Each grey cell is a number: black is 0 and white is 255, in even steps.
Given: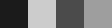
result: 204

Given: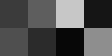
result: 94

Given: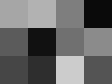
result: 178

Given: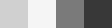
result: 245

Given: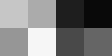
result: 171

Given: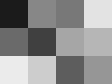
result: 135

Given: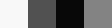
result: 81

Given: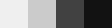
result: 203

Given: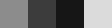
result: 60

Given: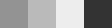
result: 186
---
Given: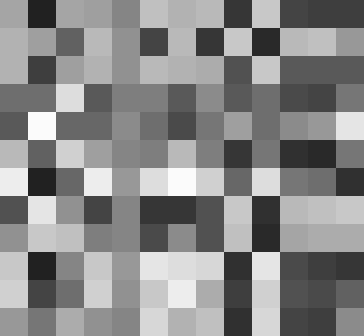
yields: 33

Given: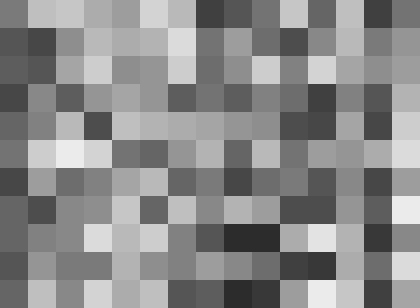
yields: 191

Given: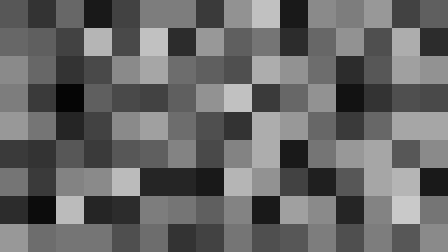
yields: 51

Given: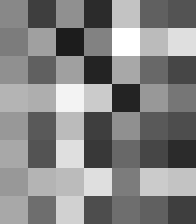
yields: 62

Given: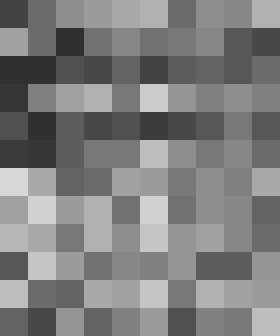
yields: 107

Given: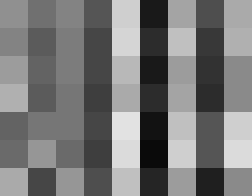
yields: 112

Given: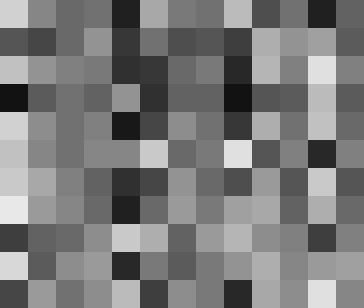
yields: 134
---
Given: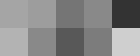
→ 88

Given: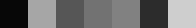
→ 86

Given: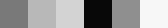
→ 211

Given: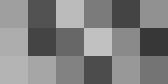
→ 130

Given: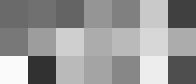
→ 186

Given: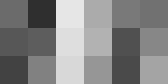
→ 216

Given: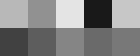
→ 133

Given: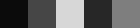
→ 215
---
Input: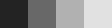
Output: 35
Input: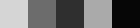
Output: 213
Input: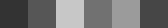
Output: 51
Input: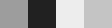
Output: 157
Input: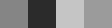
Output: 133
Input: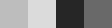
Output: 189
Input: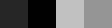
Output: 38
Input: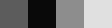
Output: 92
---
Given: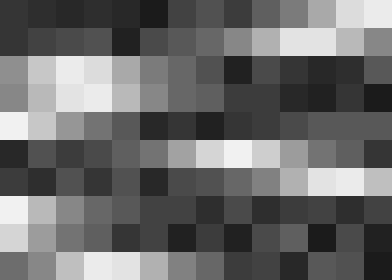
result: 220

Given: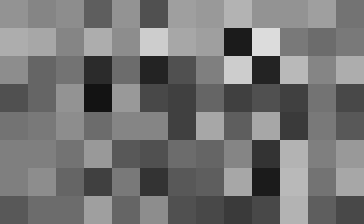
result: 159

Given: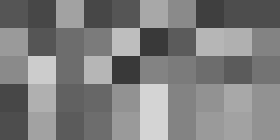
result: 77

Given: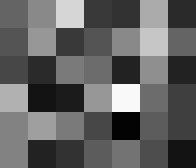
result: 171

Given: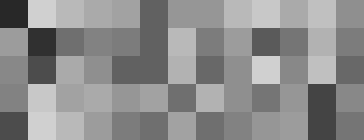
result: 192

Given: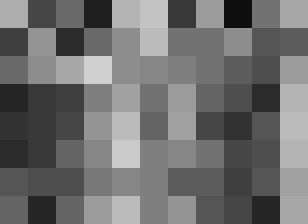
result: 114

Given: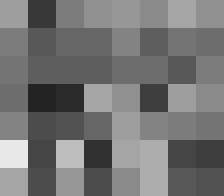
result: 165

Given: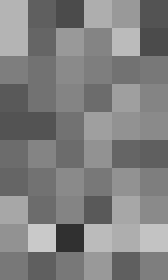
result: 153
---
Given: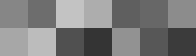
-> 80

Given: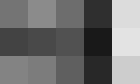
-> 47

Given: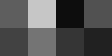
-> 53

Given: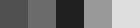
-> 108

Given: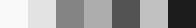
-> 132

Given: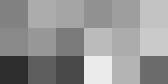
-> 94
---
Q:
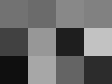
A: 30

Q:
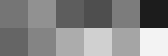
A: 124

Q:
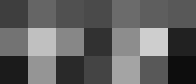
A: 206

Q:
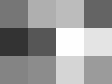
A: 254

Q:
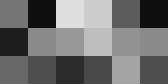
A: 146

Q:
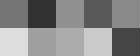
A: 89

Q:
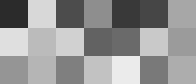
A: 201

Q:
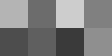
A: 205

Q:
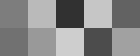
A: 198
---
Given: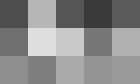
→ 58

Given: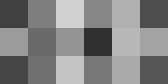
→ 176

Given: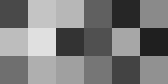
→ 38

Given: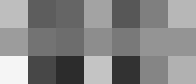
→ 127

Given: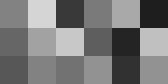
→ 169

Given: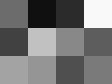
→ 43

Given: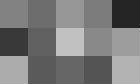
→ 123
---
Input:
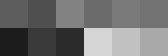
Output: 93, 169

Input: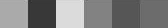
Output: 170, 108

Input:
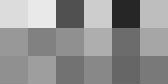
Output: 220, 121

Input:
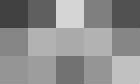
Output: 65, 193

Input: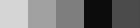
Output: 213, 75

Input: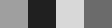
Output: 159, 107

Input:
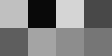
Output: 192, 118
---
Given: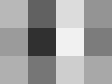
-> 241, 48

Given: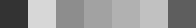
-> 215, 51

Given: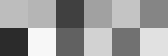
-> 247, 43

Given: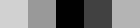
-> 209, 1

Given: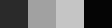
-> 197, 5

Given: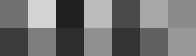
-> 211, 32

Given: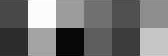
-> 251, 8

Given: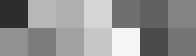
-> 245, 45

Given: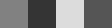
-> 220, 52
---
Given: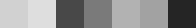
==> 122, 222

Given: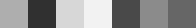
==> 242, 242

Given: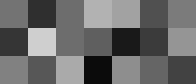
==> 95, 207

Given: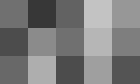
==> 112, 195

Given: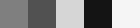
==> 214, 245

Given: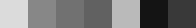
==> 97, 219

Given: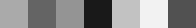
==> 25, 242

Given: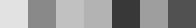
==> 179, 226

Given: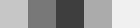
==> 62, 240

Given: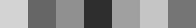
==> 46, 211
